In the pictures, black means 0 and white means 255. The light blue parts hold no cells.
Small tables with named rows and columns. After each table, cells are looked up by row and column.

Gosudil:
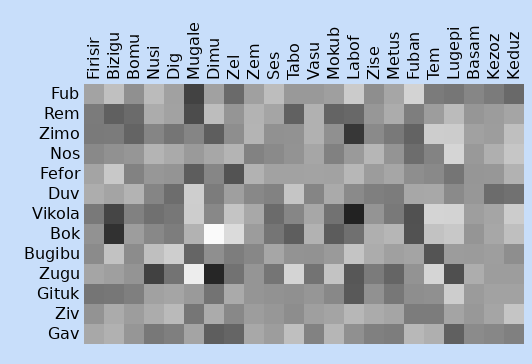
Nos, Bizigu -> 145
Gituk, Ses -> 146
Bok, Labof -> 112
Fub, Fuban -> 211
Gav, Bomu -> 150
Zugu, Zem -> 149
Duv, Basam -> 151
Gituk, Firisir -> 117
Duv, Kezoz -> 108
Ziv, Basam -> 152
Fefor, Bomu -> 130
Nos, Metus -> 148
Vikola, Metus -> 121
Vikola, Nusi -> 112
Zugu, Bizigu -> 159
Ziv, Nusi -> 172
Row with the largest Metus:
Bok

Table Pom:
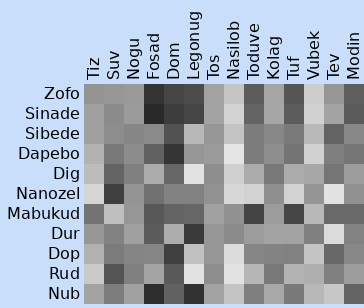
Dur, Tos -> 150
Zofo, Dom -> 69
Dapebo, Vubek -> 209
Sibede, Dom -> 82
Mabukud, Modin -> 105
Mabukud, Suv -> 191
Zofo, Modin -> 95
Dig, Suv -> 100
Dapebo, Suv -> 121
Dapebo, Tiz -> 178
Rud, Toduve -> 182
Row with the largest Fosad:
Dig

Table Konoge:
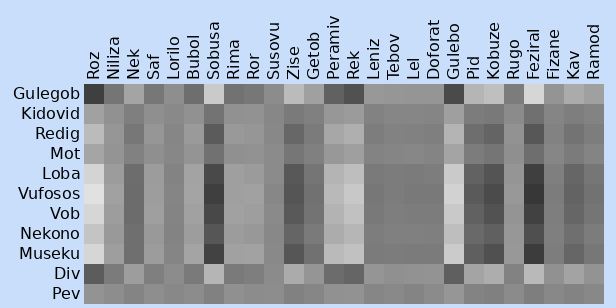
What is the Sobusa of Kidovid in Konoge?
115
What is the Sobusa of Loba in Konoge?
73
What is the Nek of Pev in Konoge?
132
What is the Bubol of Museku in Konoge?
164
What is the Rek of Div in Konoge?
101
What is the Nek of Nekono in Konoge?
111
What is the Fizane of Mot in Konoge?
134
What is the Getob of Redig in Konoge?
123
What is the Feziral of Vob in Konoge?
65
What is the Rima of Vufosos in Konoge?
159
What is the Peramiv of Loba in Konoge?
180
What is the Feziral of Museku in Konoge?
60
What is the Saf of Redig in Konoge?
150
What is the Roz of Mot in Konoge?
165
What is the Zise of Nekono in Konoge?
101
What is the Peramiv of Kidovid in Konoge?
151
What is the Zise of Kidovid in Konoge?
122

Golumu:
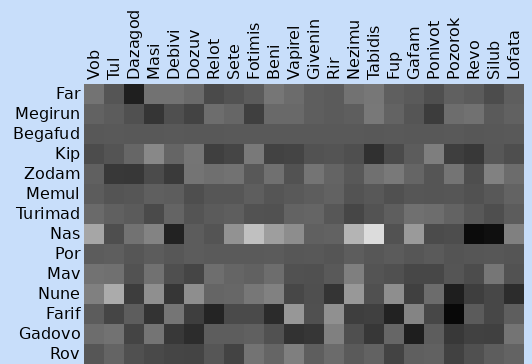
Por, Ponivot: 90
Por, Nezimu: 93
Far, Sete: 82
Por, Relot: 90
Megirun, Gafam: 85
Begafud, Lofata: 89
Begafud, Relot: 88
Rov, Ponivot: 97
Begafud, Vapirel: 89
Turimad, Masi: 74
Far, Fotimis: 91
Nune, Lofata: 44
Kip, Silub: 87
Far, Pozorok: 96
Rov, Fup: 67
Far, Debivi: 114
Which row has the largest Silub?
Zodam

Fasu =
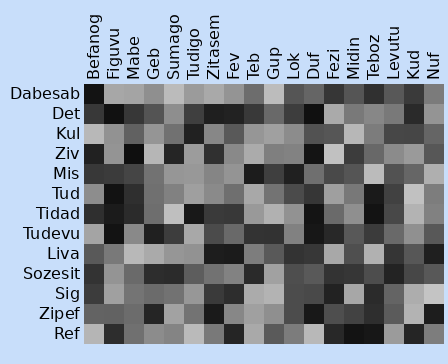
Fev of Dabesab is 148
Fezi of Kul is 86
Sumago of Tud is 129
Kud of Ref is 37
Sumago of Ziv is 37
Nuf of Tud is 125
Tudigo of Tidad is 24
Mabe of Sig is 116
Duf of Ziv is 20
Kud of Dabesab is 58
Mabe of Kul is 97
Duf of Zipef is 24
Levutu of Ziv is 139
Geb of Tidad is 110
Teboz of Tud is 26
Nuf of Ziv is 87
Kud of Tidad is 179
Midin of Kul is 183
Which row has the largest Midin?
Kul

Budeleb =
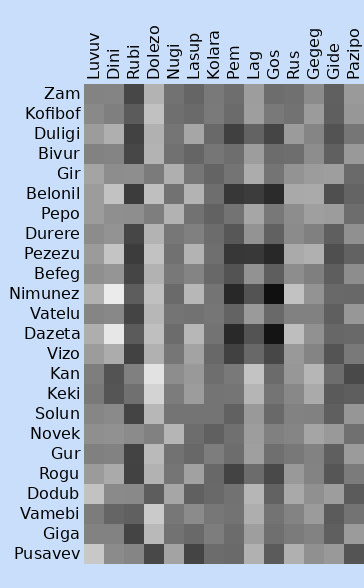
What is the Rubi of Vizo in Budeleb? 66
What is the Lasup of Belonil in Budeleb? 179
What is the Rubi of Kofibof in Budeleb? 91
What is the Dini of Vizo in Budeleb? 172
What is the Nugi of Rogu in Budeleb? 117
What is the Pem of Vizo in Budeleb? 65
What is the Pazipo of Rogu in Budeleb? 123
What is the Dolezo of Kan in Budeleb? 226
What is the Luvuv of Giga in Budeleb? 130
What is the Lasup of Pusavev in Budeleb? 68
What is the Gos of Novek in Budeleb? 128
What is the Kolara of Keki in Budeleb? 116
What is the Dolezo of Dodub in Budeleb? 93
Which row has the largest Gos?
Novek

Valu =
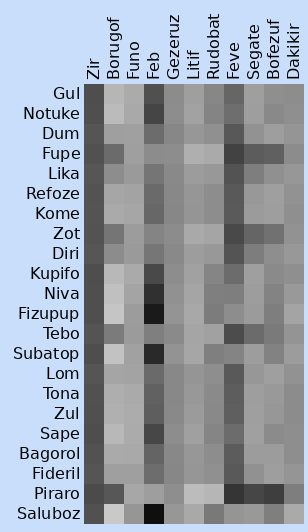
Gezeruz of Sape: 141
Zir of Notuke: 79
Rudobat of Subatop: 127
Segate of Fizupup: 155
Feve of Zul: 95
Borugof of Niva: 192
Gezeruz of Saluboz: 151
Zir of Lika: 86

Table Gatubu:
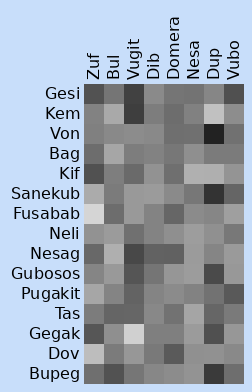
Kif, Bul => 126
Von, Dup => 34
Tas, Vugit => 102
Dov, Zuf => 189
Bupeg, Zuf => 111
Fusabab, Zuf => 213
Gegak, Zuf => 86
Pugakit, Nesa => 130
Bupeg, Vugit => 118
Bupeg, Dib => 135
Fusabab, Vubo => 159
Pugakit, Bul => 132
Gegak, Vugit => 208
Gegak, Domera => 127

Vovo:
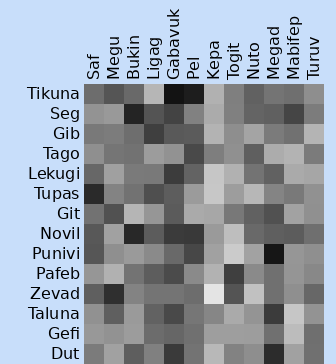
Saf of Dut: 123
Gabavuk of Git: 91
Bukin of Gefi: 156
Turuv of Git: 144
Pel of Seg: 129
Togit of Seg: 128
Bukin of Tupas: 114
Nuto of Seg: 100
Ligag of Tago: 156
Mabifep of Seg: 69
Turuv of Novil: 111
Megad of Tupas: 132
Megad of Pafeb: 112
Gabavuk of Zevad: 116
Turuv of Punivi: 143
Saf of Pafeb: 150
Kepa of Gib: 179

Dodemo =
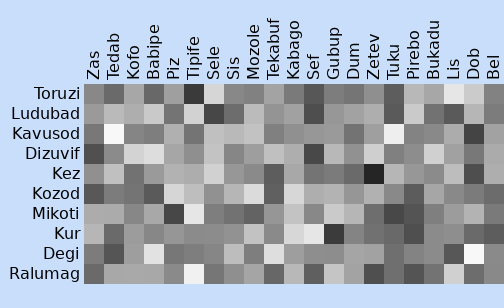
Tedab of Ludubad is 186
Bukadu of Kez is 139
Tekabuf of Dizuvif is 192
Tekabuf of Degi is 222
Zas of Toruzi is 136
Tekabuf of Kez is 93
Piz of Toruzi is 159

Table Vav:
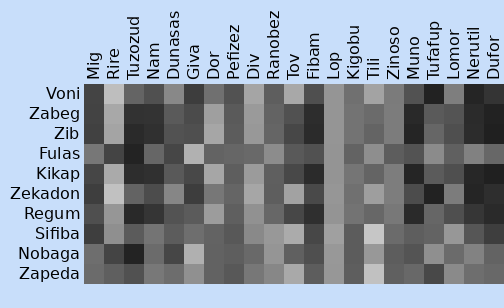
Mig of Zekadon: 62
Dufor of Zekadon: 46
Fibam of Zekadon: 73
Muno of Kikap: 37
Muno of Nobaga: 84
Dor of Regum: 156
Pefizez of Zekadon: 101
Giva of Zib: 79
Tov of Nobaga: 96
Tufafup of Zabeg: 90
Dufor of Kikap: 32
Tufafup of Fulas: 139
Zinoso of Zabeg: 124
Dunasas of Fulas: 70
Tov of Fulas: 89
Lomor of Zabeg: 84

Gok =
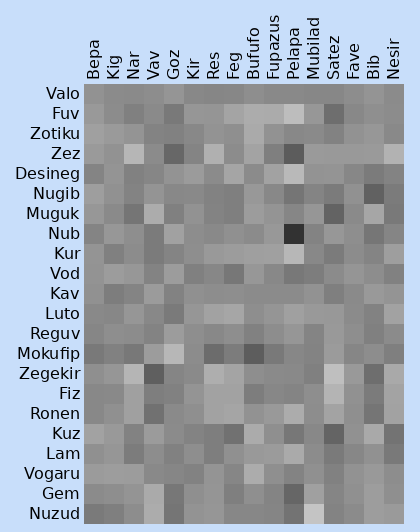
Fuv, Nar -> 128
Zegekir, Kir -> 138
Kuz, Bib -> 169
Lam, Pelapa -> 170
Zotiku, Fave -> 146
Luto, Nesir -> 162
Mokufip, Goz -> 183
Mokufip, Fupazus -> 121
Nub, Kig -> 151
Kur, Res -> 153
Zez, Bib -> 154
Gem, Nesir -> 143
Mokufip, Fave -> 134
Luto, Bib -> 130
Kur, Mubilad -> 136
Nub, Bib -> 118
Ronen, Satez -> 163
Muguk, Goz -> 128
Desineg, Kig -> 148

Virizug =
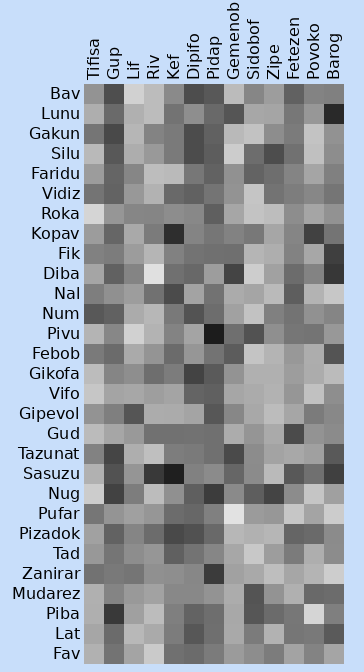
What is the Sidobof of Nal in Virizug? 165
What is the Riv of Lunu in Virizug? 188
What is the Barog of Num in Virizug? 133
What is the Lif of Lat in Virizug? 184
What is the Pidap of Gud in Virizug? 112
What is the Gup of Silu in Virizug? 88
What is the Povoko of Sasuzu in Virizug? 112
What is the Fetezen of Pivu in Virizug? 118
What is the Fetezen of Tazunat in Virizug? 168
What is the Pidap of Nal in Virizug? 114
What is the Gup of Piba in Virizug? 57
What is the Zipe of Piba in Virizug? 107
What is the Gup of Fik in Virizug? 124
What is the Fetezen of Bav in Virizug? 97
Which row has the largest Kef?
Faridu

